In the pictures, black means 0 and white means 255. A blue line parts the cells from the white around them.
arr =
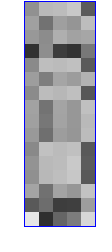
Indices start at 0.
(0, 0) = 145
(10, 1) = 193
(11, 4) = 92
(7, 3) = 151
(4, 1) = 190
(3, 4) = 120
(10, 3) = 192
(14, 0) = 89
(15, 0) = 230
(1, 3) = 149
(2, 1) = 140
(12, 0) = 144
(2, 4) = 166
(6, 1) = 188
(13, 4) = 194
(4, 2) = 187
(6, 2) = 183
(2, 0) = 152
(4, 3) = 192
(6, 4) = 87
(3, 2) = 60
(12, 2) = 190

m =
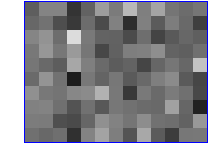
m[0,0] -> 94
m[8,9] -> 113
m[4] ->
[118, 105, 93, 167, 127, 106, 92, 99, 69, 102, 118, 103, 195]
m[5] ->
[106, 148, 114, 28, 120, 100, 119, 90, 105, 127, 139, 90, 70]
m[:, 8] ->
[127, 128, 110, 128, 69, 105, 121, 107, 141, 168]
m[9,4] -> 131
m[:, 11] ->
[108, 105, 103, 95, 103, 90, 112, 102, 98, 119]
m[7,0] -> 129
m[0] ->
[94, 132, 132, 52, 98, 157, 123, 184, 127, 164, 117, 108, 118]
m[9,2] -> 111
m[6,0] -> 144
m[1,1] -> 114
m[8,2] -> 79
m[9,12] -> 120
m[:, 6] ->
[123, 129, 98, 97, 92, 119, 120, 119, 130, 126]
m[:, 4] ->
[98, 108, 121, 118, 127, 120, 139, 113, 102, 131]
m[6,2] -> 116
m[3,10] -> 99
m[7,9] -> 105
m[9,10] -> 60
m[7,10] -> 161
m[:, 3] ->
[52, 57, 220, 154, 167, 28, 135, 83, 74, 48]
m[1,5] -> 75

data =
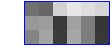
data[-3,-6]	112
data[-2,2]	57
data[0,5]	213
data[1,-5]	157

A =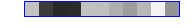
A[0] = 194
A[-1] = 148
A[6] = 175

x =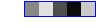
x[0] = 136
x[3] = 11
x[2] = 78
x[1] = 224

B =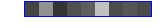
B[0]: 68
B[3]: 80
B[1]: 144
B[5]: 193

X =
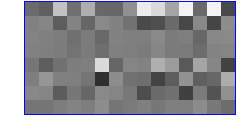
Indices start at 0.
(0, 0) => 107
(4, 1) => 93
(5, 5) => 47
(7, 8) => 127
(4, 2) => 113
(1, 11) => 71
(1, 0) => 129
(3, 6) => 128
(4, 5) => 218
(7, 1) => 117
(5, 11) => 146
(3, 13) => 131
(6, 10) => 112
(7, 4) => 126
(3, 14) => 133
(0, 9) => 218
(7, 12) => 140
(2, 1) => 128
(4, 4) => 127
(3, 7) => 126
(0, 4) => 174
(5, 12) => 95
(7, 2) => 125
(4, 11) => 89
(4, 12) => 165
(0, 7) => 144
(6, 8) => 77
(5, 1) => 150
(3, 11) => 122
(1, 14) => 141
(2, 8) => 126
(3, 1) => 127
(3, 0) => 129
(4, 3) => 125
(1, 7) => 114
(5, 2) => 128

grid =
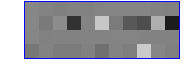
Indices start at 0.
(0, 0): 135
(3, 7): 126
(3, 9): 134
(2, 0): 134
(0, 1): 131
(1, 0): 135
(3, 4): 129
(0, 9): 130
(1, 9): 174
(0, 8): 133
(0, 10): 129
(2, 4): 131
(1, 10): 29
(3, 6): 131
